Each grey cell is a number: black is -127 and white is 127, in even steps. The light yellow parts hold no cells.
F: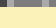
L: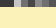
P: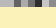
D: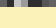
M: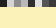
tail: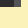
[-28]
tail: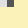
[-69]
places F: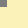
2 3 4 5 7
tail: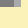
[-2]
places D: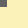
0 7

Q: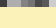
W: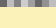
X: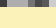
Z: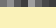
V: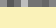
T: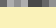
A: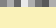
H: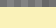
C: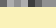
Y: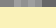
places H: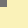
0 2 4 7
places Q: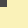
5
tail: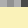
[-54 -24  17]

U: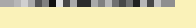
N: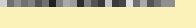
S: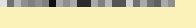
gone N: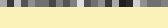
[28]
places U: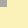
0 1 4 10 13
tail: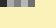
[-56 -15 -95  55 -56  67  15  15]
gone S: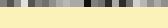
[-31]
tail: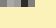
[-43 -69  67 -69 -56  96 -15  41 -43 -15  15  15]

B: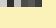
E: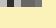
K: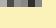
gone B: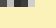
[-39]
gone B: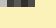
[79]
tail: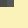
[-65]

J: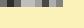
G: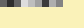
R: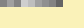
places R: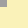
1 5
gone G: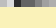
[-68]
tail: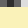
[ 62  32 -68  46   3]
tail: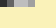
[-55  46   3]
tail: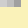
[ 16   3 -27]
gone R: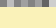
[16]
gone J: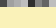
[-12]

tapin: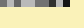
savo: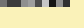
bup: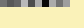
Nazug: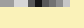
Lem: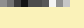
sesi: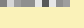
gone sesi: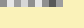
[1]
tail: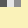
[30]
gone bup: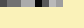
[-26]
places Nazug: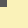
4 6
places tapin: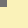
0 5 6

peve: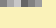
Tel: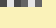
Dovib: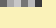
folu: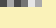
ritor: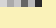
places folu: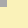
1 5
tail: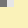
[42]
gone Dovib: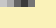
[58]
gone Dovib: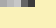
[-10]
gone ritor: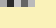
[86]
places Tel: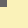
3 5
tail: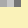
[ 58 -68]

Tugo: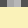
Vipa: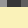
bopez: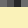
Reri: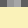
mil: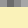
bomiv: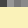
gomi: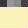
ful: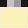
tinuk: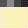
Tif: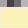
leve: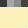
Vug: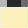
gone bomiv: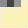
[-6]
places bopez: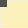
1

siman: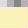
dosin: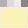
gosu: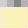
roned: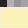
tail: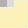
[108   6]
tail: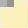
[36]
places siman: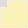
0
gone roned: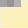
[-91]
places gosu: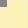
2
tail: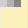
[50]

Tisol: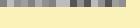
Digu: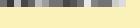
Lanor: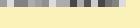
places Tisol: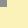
2 6 11 14 17
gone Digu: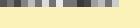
[-26]

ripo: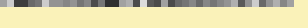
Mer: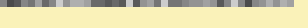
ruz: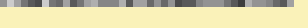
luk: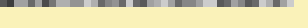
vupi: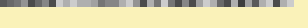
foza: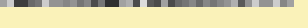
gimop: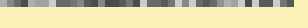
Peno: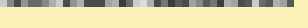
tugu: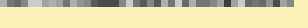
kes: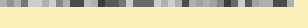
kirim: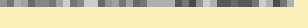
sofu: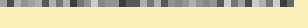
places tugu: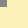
3 12 17 21 30 41
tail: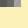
[  6 -38 -22  76  47 -22  33  76]
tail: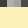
[-38  76 -22 -38  47  33 -38]
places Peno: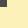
2 9 12 13 14 22 26 34
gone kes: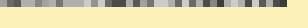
[60]

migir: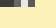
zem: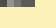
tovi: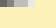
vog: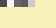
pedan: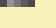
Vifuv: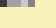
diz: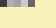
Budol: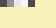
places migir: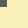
4
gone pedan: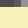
[-10]
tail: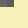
[74]
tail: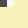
[-24 -36  74]

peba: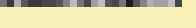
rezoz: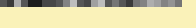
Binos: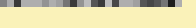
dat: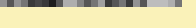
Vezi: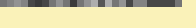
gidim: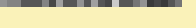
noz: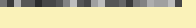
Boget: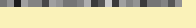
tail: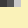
[-69  32   3  19 -69 -10 -10   3 -41  19]
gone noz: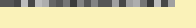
[-83]
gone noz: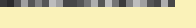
[-25]

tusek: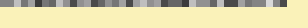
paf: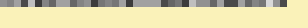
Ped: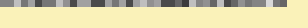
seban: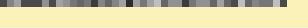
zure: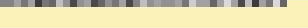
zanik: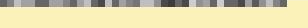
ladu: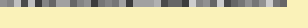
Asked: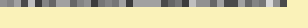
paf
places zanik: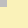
2 12 15 20 21 38
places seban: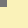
10 12 20 27 37 38
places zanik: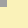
3 4 7 8 11 17 29 35
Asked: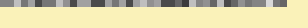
Ped

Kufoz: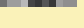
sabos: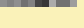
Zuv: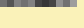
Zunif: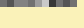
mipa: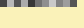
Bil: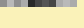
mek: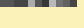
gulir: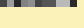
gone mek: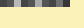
[-30]
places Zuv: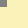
2 4
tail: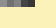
[ 43 -14 -14  29]

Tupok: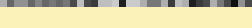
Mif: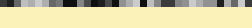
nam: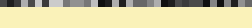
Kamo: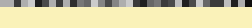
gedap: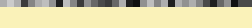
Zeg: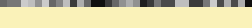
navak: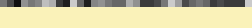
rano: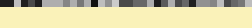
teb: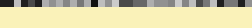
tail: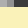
[-53  -8  75  30 -53 -24  -8 -24 -68 -53 -68 -68 -68  75]
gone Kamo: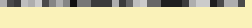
[-82]
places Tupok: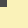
10 12 29 32 35
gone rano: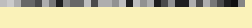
[-37]
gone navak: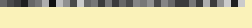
[30]
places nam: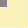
21 30 32

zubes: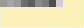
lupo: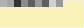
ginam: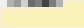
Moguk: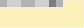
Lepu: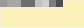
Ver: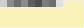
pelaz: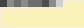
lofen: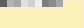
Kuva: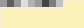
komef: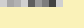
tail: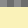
[-18 -49  11  80]
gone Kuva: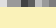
[50]
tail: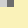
[ -2 -61  -2  50]
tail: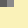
[ -2 -49  80]
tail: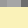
[-18  65  80  -2 -49]
